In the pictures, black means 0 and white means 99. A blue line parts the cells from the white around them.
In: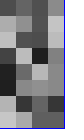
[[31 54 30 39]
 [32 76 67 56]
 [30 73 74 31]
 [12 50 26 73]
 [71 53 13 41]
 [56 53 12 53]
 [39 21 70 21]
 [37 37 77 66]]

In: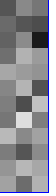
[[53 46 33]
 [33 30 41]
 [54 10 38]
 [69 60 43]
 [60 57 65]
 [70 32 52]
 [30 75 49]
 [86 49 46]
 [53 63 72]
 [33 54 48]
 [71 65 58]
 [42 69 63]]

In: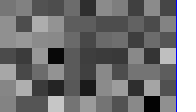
[[54 27 46 50 32 30 42 18 54 49 25]
 [29 51 56 30 67 57 36 36 30 30 38]
 [42 33 56 59 54 53 41 28 41 43 24]
 [20 74 29 23 59  3 35 24 23 22 53]
 [45 36 65 28 42 57 35 25 53 30 45]
 [64 31 52 68 23 14 34 10 54 61 18]
 [ 1 56 51 33 33 77 45 60 45 32 53]]

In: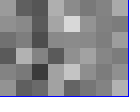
[[51 66 60 37 33 68 54 47]
 [50 48 56 53 35 64 84 57]
 [49 61 44 49 30 53 54 53]
 [52 48 35 69 51 35 56 63]
 [48 56 51 47 23 63 76 55]
 [51 69 57 37 41 63 39 46]]

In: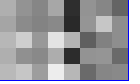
[[52 39 68 57 52 65 18 57]
 [77 55 64 54 51 53 16 58]
 [50 55 71 80 59 88 70 37]
 [58 41 68 56 53 67 17 57]
 [52 53 72 77 61 92 71 41]]

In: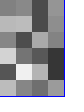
[[29 58 50 53]
 [29 55 72 73]
 [66 51 52 30]
 [34 21 82 45]
 [70 21 33 93]
 [43 60 73 52]]
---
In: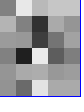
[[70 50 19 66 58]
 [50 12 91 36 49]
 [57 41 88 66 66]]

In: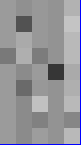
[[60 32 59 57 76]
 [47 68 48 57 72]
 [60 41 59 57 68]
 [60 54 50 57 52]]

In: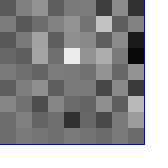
[[48 34 42 51 57 45 75 36 51]
 [40 36 64 43 92 57 67 47  4]
 [37 49 55 37 47 47 27 53 22]
 [42 50 39 43 19 40 28 47 60]]

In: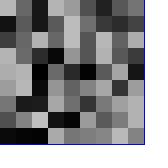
[[ 7 35  9 35 73 43 22 17 26]
 [70 41 17  3 58 33 69 34 23]
 [61 71  4 58 38 51 65 20 61]
 [31 51 74  7  2 60 35 48 69]]

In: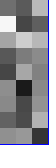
[[96 27 37]
 [34 48 54]
 [55 10 53]
 [38 29 69]]

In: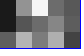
[[10 33 42 52 36]]

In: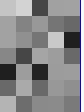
[[63 51 59 45 40]
 [52 27 64 61 41]
 [41 66 41 59 55]]

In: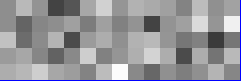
[[55 39 52 55 62 48 62 50 57 26 57 62 85 58 93]
 [60 65 52 38 53 80 50 58 68 82 67 29 67 45 72]]
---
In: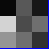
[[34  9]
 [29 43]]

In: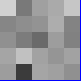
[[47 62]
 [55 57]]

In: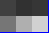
[[19 21]
 [68 81]]

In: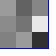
[[38 52]
 [45 90]]

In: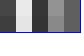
[[91 21]
 [89 20]]

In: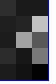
[[10 10]
 [14 75]]

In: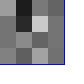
[[11 47]
 [16 78]]

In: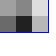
[[52 86]
 [13 71]]

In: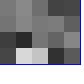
[[53 43]
 [52 47]]
